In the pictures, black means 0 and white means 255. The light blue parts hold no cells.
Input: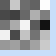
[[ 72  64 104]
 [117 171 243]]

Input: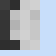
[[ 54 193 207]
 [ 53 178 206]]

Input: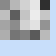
[[191  94 196]
 [164 140 210]]

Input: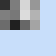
[[127 120 220]
 [108  32 103]]

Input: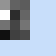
[[254  44 101]
 [114  69 116]]

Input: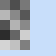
[[183 137  87]
 [ 82 179 137]]
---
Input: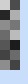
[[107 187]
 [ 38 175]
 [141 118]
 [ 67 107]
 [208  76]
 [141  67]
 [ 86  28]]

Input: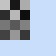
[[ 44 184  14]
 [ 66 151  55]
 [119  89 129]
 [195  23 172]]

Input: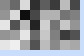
[[229 239 168  82 188 137 178 168]
 [148 218  14  71 178 178 116 128]
 [148 159 229 105 199 128  59  82]
 [137 105 218  47  94  59 188  71]
 [229  82 188  35 208 116 199 148]]

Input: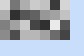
[[128 162 203  68  48 234  86]
 [213 118 174 203 194  58 213]
 [139  77 183 183 162 107  68]
 [174  48  86  98 151 162 194]]

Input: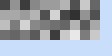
[[168 168 156 180  80 211  70  49 147  80]
 [ 70 147  60 136 156 156 180  80 201 102]
 [190 124 211 136 124 112 102 180  90 168]
 [112 102 124  90 190  60 201 232 124 201]]

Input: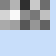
[[212 249 141 120 192]
 [129 180  47 201 109]
 [170 160  87 150  98]]

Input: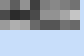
[[155 175 166 105  85  85 114 105]
 [136  94 146  63 126 136 126 114]
 [ 74  43  53  74 146 146 166 197]]

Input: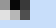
[[225 183  79]
 [150   7  57]]
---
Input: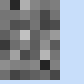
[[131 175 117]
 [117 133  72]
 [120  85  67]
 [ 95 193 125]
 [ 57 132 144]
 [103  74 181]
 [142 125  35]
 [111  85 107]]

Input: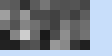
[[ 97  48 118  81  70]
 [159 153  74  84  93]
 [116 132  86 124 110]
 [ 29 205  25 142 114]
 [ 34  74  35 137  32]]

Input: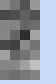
[[141  81]
 [ 72  97]
 [133 102]
 [135  45]
 [ 72 139]
 [162 115]
 [133 161]
 [118 120]]

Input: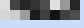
[[220  38  77 152]
 [214 156  63  64]]

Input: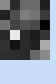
[[138 106  32]
 [ 32 126  59]
 [114  82   3]
 [ 41  42  53]
 [ 49  42 171]
 [ 45  41 136]]

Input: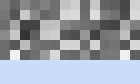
[[123 136 129 195 105  99  72]
 [117 202 102 215 109 126  76]
 [110  66 190 133 112  74 170]
 [138  52 201  87 152 117 191]
 [108 189 110 211 107 110  86]
 [108  96 153 107 144 119 239]]

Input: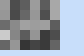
[[155  94  92]
 [151 103  79]
 [108 161 159]
 [203  92  59]
 [102  53  58]]
